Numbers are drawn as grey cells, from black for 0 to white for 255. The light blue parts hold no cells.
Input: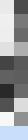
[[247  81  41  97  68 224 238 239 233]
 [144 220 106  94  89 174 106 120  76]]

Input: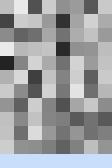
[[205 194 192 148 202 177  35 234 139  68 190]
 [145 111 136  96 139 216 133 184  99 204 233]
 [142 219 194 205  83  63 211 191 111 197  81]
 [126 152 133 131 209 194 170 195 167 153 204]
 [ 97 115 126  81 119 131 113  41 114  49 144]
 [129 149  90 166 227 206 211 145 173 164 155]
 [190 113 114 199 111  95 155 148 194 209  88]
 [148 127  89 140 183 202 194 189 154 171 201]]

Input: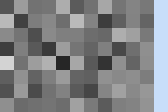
[[143  81  95 211  62 138 185  85]
 [107 154 145 114 127 116  65 156]
 [112  75  99 157  89  78 125 114]
 [116 114 127 177  58 138 136 117]
 [109 130 155  38 157 127 110 173]
 [161  90 100 167 117 127 186  91]
 [122  70  96  89 100 109 131 114]
 [ 91 133 145  51 128 104  61 167]
 [127 161 137 144  72 174  96 117]
 [131 137 142 100 111 160 131 132]
 [147 151 125 141 143 121 100 120]]

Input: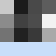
[[115 139 201]
 [ 33  65  27]
 [ 57  76  73]
 [169 242  93]]

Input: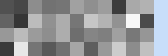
[[ 58 152  99  81]
 [231 187  54  71]
 [117 155 188 141]
 [ 89 142 145 114]
 [113 173 173 117]
 [166 110 118 161]
 [ 94 133 198 143]
 [153 127 179 157]
 [204 160 146  60]
 [140 120 248 169]
 [192 150  75 178]]

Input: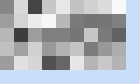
[[156 192 183 158 134]
 [224 161  61 212 217]
 [213 209 157 237  68]
 [ 81 153 127 247 199]
 [102 178 128 184 232]
 [231 196 118 122 194]
 [181 124 199 116 209]
 [201 152 122 118 219]
 [180 173  98 128 249]]

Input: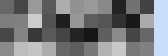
[[139  71 126 104]
 [189 132 128  70]
 [196  56 204 154]
 [172  89  83  90]
 [102  68  31 173]
 [ 93  35 151 145]
 [120  22  93 153]
 [178  95  85 137]
 [200 138  49  34]
 [120  69  24 114]
 [129 103 171  66]]

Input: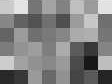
[[ 41 205 124 100 135 202]
 [ 55 162 147 156  98 227]
 [153 145 157 112  83 117]
 [105 136 126 121 113 164]
 [146 154 171 134  79 130]
 [ 68  75  91 171 155 191]
 [ 89  24  55 175 199 155]
 [ 36 190 132 118 112 226]]

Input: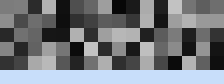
[[ 50 133  40 142 124]
 [ 68  38 113  74 126]
 [169  98 101 110  43]
 [185 160  22  91 178]
 [ 87 118  21  14  16]
 [ 35  11 177  49  79]
 [113 195  46  65 102]
 [175  43 159  92 158]
 [ 47 141 183  87   7]
 [ 69  24 179  55  26]
 [172 191  32 176 171]
 [ 71 103  92  20  31]
 [ 11 139 123 158 194]
 [179  19  31 178 116]
 [ 96 149 109 153  94]
 [ 15  20  51 151 110]]
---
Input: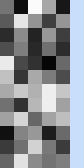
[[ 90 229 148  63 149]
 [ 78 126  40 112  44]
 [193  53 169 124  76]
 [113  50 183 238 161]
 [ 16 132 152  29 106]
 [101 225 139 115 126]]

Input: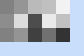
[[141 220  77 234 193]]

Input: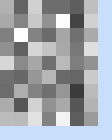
[[169 132 200 146 253  68 209]
 [145  96 214 196 169 120 223]
 [111 103 151 183 106 102 202]
 [172  86 210 146 169  86 179]]

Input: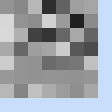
[[215 147 141 209 155  32 138]
 [169 103 158 165 203  88  75]
 [152 148 146 148 147 146 149]]

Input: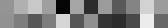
[[146 126  87 125 214  86 144  52  44  73 236 103]]

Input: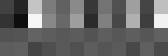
[[ 51  14 245 136 104 158  43 128  71 176  62 241]
 [ 93  95  68  79  89  80  93  85  90  72  95  74]]

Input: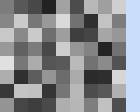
[[134 202 119 153 218 113  47 195 124]
 [153  97 124  72 205 150 131  36 114]
 [174  48  93 149 108 170  43  46 214]
 [148  70  62  74 174 182 126 193  78]]
